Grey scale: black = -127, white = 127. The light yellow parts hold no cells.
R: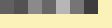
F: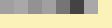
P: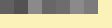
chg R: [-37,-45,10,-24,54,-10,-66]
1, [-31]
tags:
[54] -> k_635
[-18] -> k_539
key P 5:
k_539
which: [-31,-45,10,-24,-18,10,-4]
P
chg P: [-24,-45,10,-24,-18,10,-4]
1, [-31]
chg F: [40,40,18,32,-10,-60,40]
1, [32]

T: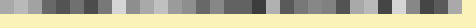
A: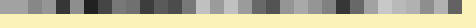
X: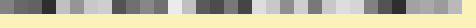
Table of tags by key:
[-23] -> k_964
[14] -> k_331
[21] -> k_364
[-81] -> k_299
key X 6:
k_364
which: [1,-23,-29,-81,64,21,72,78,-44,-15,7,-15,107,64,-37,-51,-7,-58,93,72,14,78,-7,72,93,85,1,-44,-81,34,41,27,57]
X
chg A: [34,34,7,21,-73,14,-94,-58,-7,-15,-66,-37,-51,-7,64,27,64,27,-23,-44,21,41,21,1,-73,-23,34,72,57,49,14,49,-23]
33, [-29]

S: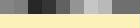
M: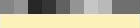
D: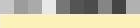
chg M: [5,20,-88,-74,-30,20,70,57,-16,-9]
10, [-16]
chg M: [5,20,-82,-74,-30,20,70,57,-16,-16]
3, [-88]
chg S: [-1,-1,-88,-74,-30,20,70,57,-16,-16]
1, [5]
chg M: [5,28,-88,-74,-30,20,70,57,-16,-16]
2, [20]
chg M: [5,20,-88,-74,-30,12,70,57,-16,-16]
6, [20]

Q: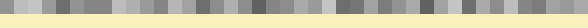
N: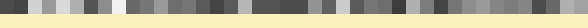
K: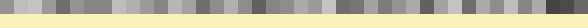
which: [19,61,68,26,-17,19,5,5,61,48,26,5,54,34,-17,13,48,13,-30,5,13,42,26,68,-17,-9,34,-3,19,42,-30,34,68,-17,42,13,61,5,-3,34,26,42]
Q
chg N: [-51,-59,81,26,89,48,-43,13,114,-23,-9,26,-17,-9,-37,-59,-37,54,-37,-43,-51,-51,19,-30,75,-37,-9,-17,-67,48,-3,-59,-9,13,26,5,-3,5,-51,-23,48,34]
19, [-43]
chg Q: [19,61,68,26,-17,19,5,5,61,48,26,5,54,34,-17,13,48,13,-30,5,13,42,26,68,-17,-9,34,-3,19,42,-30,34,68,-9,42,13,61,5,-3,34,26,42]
34, [-17]
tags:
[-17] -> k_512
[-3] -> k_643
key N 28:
k_512

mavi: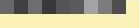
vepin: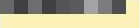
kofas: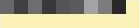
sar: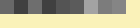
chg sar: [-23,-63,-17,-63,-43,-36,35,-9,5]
8, [-3]
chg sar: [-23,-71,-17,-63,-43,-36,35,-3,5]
2, [-63]

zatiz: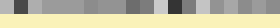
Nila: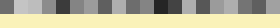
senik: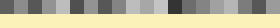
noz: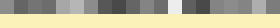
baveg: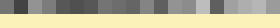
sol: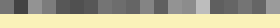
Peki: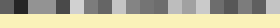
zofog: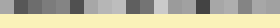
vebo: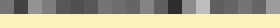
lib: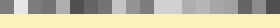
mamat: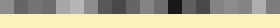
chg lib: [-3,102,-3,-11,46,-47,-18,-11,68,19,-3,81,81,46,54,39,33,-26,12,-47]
7, [-26]
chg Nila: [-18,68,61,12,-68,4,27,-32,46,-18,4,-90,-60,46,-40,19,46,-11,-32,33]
16, [27]
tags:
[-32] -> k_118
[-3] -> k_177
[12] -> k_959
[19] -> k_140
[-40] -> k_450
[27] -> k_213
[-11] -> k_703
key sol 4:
k_177

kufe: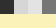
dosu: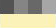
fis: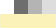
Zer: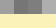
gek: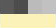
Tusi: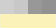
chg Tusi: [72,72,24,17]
1, [79]
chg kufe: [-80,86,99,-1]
4, [-9]
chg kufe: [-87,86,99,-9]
1, [-80]
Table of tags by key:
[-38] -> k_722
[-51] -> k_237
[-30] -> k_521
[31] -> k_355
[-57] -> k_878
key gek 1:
k_722
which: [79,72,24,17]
Tusi
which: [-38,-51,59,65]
gek
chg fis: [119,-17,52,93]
1, [127]

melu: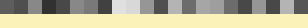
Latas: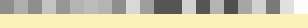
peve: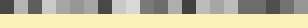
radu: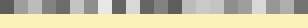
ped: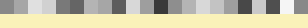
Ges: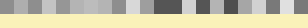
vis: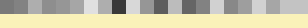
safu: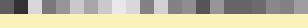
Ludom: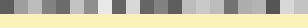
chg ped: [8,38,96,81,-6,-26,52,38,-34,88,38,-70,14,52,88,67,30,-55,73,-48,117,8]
11, [30]
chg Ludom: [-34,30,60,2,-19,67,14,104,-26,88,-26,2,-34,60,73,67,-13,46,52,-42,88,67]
16, [60]
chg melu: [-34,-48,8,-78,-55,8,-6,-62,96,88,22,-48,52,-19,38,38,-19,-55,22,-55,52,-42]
16, [30]

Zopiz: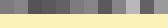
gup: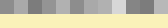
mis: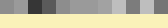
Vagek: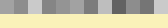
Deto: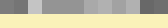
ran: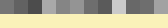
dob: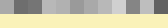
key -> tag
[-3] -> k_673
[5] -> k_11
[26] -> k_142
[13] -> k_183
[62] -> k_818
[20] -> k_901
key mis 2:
k_142
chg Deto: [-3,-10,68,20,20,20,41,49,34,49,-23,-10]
12, [-17]
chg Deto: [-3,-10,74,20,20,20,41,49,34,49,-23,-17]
3, [68]

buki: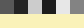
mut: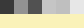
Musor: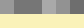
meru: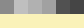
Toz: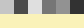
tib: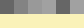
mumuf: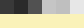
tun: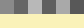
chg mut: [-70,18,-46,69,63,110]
6, [103]
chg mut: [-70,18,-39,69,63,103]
3, [-46]
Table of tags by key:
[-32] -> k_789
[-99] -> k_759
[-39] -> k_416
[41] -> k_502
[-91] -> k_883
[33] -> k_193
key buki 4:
k_759
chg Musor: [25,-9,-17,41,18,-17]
3, [-9]
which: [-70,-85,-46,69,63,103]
mumuf
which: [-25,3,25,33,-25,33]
tib
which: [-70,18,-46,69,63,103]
mut

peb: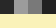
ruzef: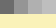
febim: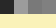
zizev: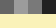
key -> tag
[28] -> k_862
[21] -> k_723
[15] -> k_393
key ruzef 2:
k_723
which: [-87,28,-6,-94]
peb

